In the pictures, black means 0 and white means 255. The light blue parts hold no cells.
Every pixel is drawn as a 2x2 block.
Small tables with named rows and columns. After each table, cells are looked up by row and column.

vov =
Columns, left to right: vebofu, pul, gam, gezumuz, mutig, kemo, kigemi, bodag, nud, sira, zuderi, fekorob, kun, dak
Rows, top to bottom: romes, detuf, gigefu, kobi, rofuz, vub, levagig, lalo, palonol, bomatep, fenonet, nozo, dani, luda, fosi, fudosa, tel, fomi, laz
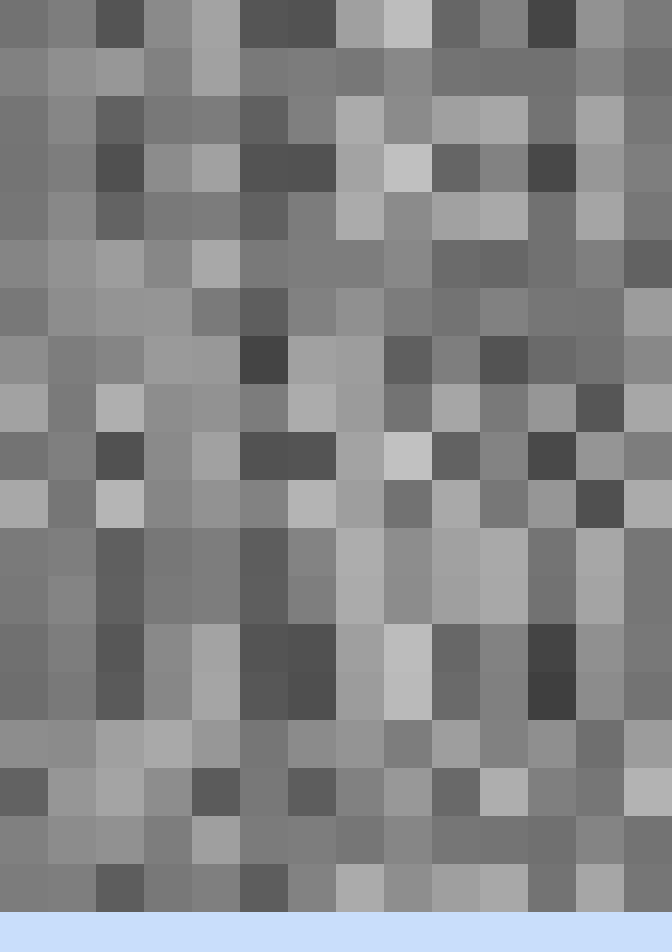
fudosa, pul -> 139
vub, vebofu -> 133
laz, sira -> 159
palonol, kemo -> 124
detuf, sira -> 115
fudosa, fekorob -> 143
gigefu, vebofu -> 117
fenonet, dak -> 171
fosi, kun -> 140

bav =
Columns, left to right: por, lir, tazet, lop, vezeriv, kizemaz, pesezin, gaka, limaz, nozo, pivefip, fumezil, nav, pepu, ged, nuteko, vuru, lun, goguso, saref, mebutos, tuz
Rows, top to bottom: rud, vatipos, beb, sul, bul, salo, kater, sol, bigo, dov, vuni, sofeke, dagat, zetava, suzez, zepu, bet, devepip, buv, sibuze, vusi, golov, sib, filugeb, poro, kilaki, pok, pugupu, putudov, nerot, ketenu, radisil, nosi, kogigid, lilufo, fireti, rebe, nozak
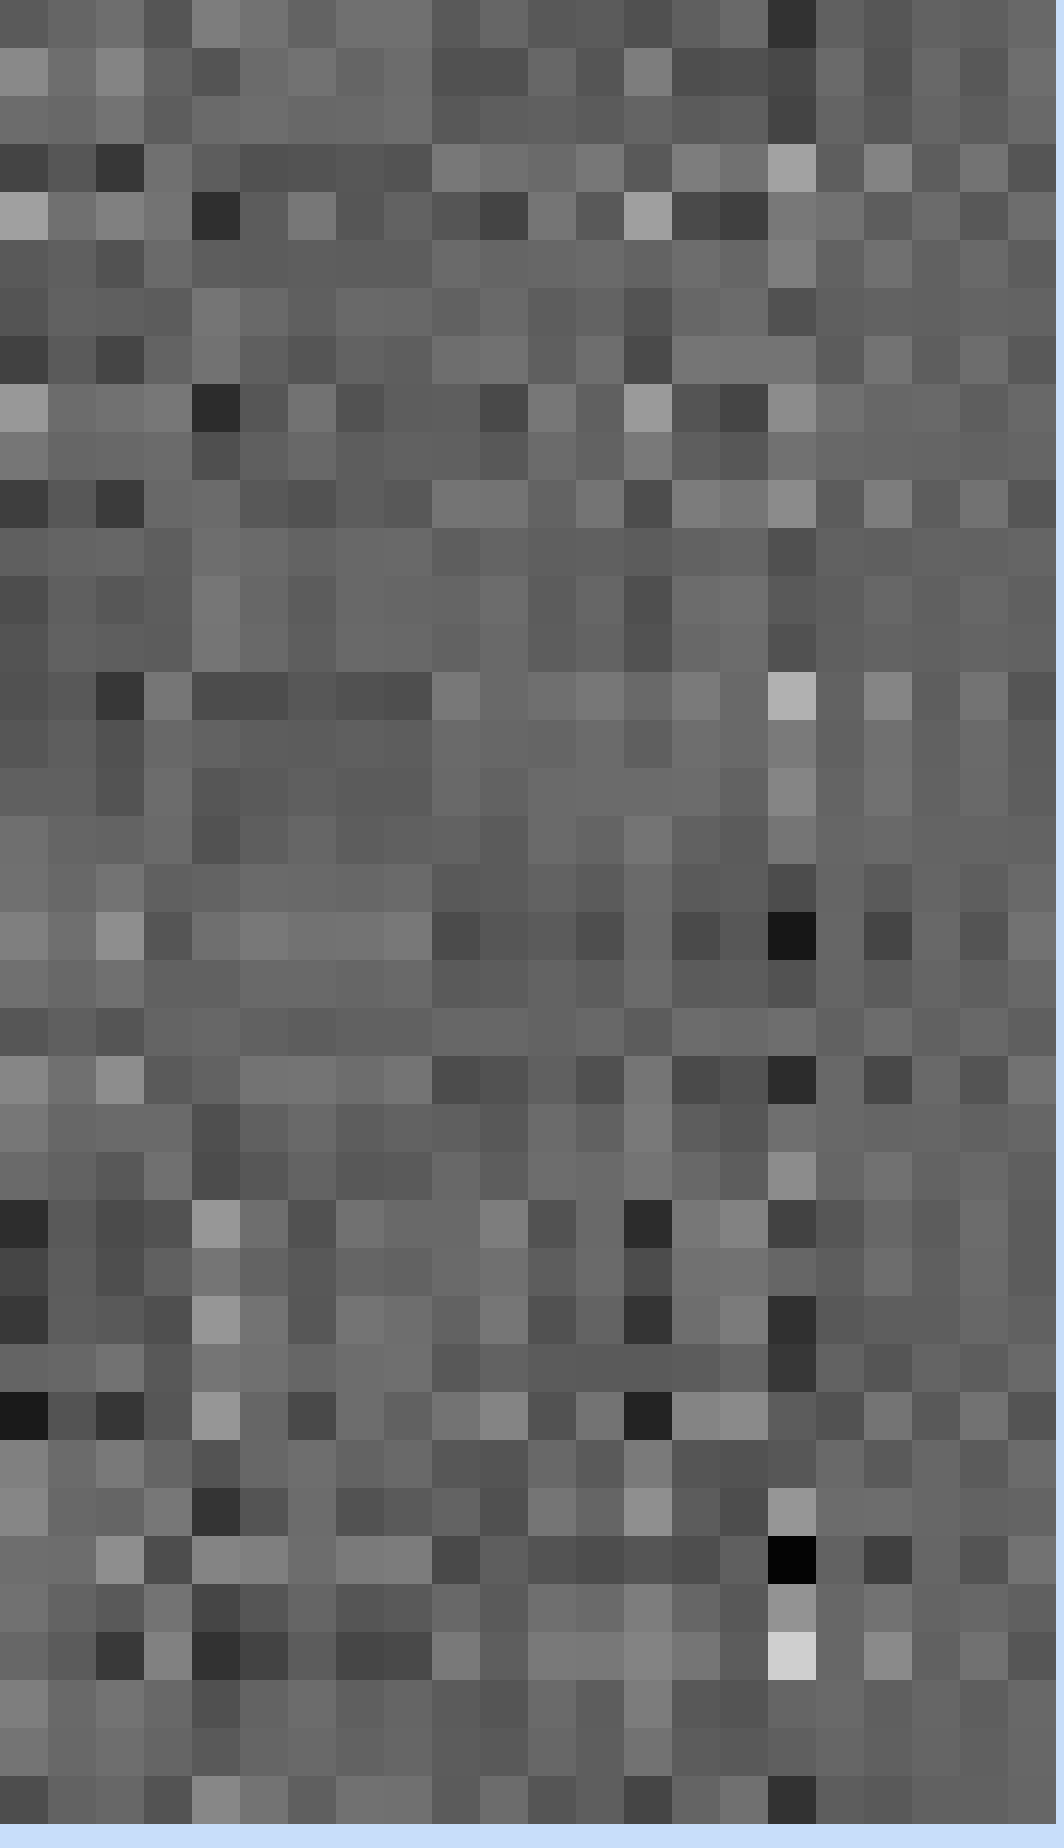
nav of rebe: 94
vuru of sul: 162
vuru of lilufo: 207
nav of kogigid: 106
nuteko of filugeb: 86
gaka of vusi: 102

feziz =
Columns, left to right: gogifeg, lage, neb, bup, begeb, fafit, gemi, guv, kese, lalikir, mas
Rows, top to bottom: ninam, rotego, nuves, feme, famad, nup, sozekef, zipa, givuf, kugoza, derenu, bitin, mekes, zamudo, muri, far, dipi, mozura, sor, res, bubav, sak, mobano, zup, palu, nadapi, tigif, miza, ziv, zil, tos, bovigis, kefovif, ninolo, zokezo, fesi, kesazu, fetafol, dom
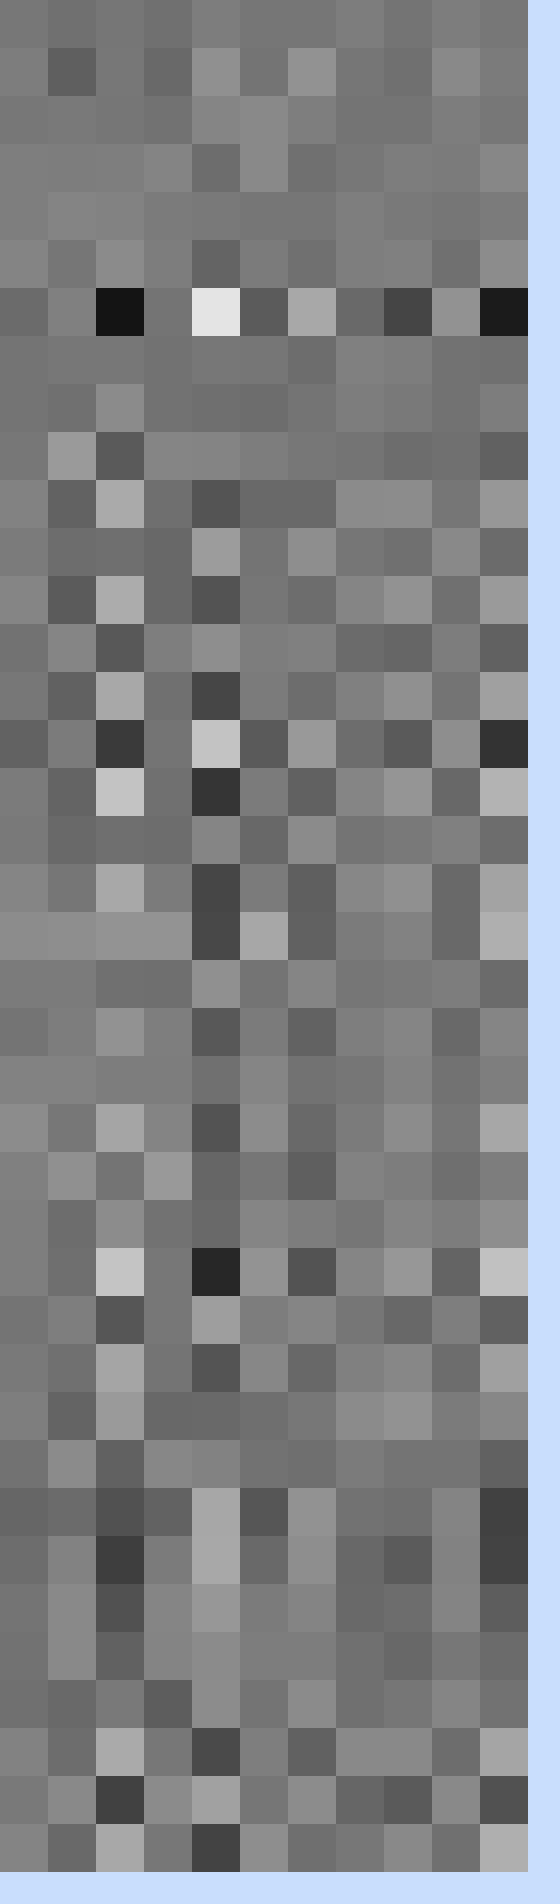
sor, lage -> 118
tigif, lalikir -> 100
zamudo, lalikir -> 125
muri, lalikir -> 115
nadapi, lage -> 109
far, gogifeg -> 98
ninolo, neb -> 81
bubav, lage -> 122
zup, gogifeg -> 140
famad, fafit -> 118
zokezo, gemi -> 125
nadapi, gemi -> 124
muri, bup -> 112
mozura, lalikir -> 128
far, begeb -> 195
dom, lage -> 106
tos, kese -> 115
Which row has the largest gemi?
sozekef

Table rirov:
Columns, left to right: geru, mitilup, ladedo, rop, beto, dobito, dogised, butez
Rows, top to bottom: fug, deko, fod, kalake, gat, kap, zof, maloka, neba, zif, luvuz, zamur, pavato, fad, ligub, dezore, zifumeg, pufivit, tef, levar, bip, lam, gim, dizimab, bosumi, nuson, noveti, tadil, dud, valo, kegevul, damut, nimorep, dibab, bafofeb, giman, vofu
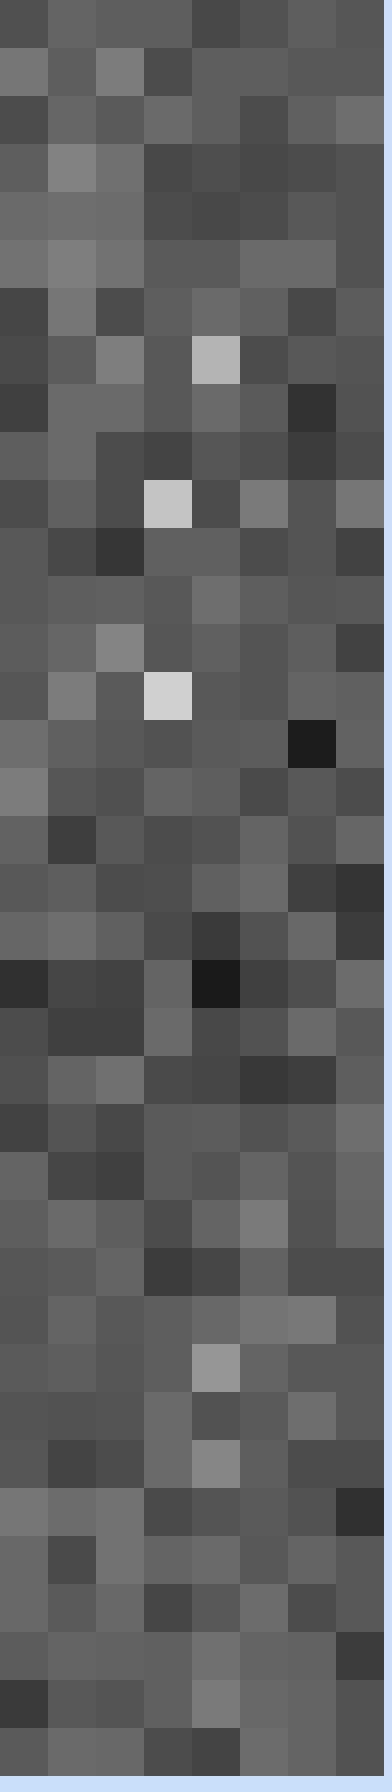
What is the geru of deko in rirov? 117
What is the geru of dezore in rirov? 110
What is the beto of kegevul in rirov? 132
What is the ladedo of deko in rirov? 123
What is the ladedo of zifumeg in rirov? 80
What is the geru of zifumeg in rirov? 123
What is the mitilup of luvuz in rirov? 97
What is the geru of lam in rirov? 77

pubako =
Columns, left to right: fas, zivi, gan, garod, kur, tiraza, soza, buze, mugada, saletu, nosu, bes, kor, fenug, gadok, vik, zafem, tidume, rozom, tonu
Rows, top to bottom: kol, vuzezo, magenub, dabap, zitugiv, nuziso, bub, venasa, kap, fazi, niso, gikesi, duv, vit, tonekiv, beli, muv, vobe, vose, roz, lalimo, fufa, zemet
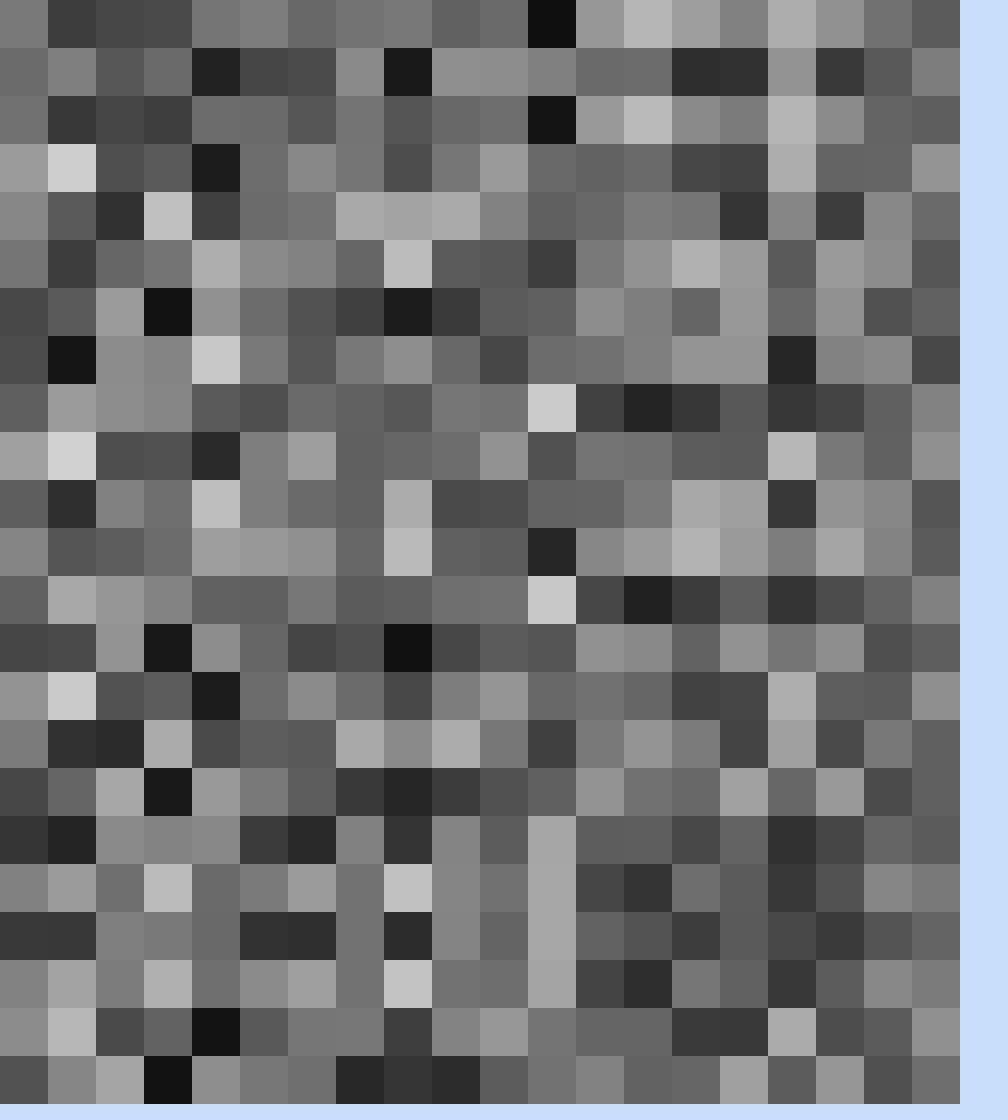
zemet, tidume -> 150
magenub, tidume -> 139
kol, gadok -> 158
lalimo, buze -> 114
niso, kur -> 190
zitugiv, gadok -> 117
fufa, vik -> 57
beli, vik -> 68

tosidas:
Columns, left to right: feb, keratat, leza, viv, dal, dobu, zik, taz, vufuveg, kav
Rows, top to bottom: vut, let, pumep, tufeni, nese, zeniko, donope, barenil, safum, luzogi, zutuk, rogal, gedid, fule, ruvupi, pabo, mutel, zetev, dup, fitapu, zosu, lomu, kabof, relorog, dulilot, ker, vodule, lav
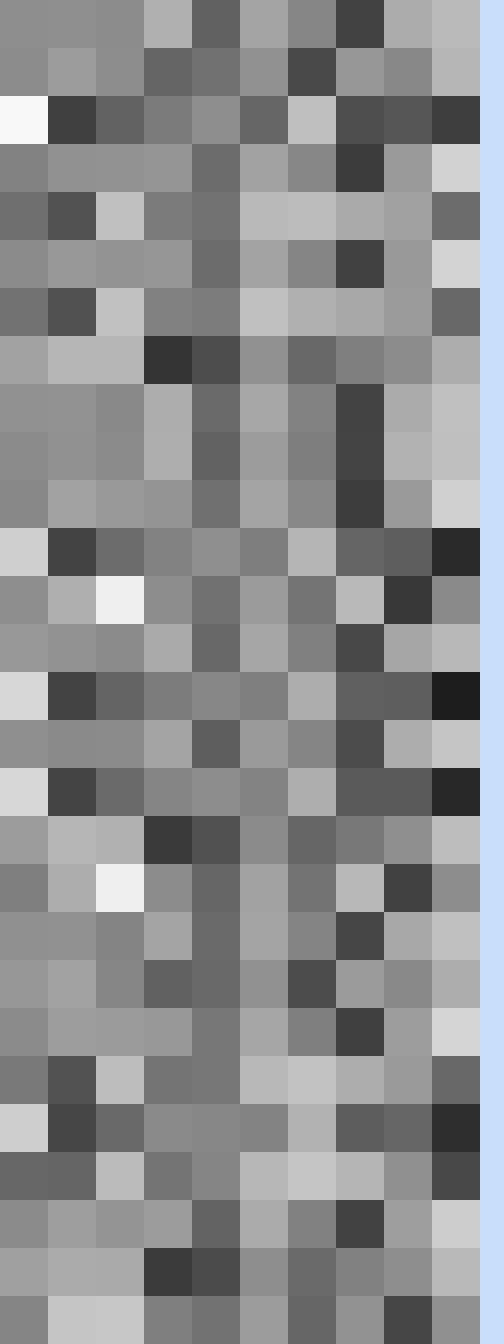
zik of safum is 130
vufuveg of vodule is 142
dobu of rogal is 126
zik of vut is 134
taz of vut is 66
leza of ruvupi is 100
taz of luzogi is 68
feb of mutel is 215
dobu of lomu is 166
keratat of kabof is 82
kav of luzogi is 191
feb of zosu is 151

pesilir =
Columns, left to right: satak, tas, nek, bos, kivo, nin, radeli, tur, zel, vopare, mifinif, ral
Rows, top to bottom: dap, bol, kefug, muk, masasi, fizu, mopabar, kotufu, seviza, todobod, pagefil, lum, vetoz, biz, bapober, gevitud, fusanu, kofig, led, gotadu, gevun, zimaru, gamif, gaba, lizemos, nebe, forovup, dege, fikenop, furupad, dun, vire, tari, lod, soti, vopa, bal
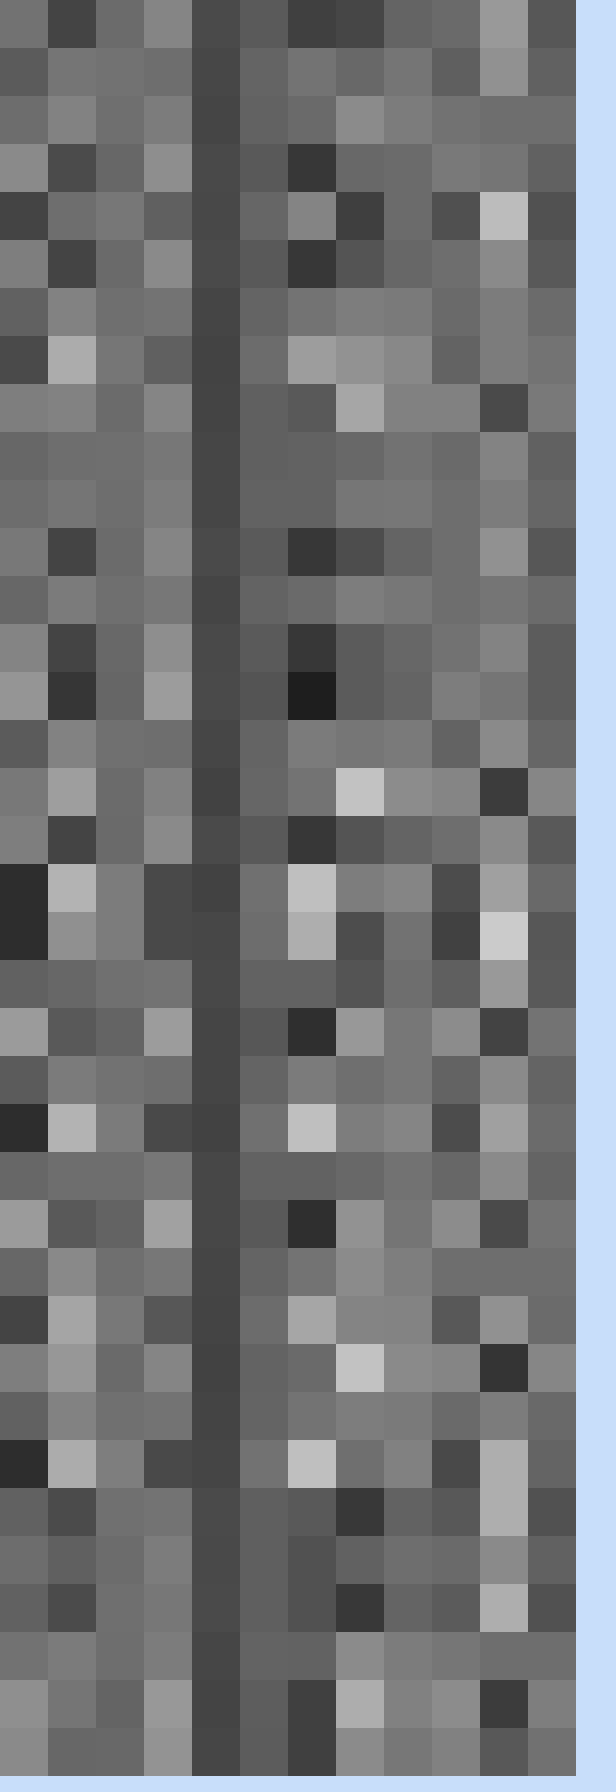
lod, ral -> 81
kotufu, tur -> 146
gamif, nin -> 100
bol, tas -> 117
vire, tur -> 56
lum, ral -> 87
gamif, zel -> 119

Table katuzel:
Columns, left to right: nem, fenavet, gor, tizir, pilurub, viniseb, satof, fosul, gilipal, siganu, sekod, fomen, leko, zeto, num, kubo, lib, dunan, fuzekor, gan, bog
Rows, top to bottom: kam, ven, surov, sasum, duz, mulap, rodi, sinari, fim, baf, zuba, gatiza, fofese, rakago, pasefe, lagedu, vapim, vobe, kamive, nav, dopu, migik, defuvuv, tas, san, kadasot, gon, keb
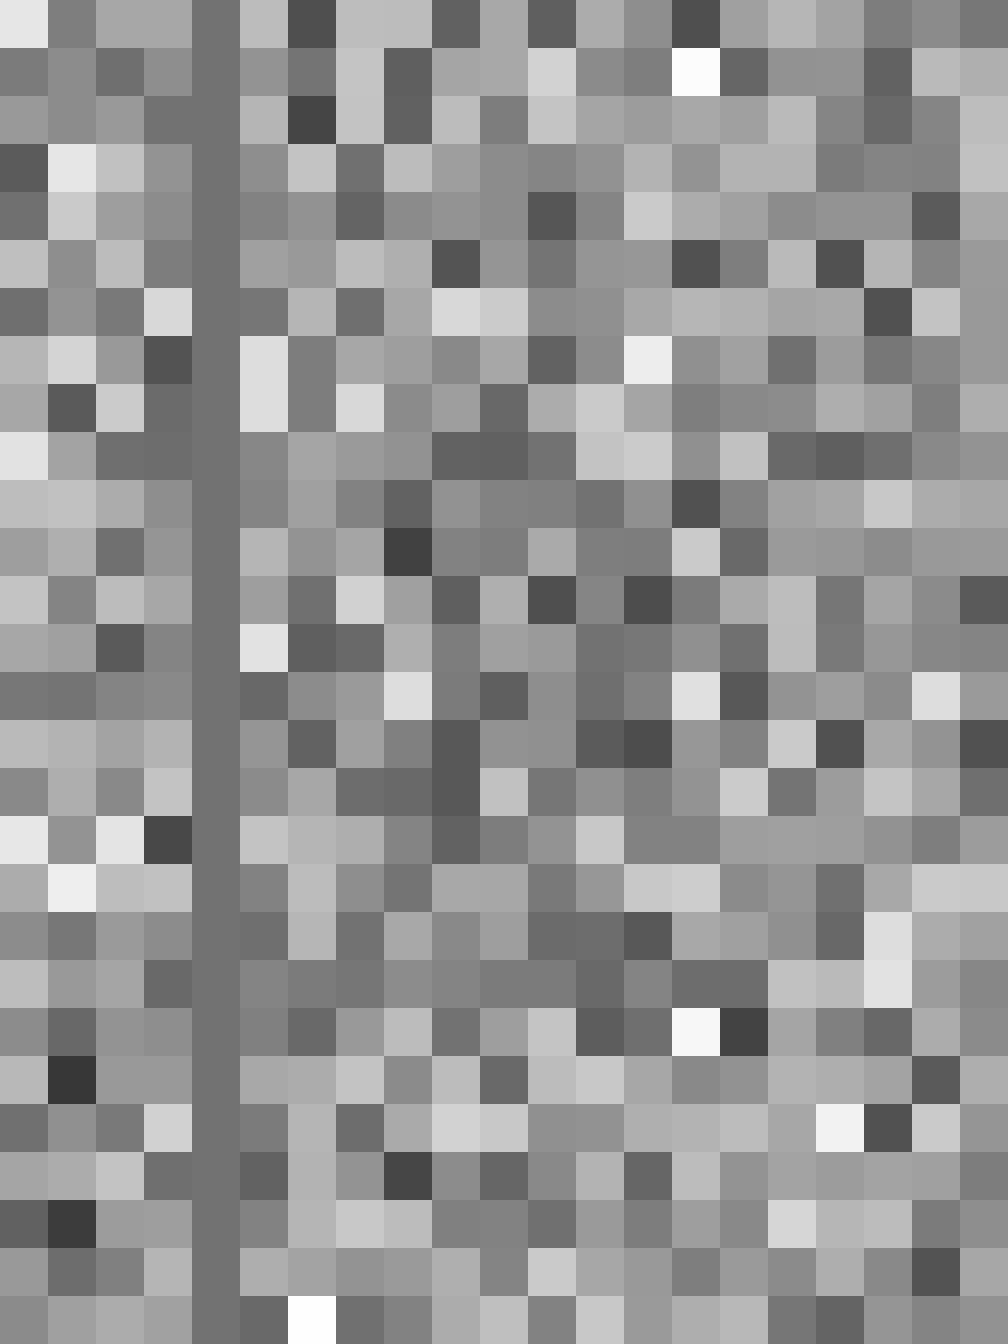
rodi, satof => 181
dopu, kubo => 109
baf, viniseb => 135
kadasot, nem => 96
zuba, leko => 114
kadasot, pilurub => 114
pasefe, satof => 141
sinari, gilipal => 157
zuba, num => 80
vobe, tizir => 72
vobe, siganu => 98
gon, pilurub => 114
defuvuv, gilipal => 138
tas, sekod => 200
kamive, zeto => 200
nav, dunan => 104
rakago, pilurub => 114
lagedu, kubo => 130

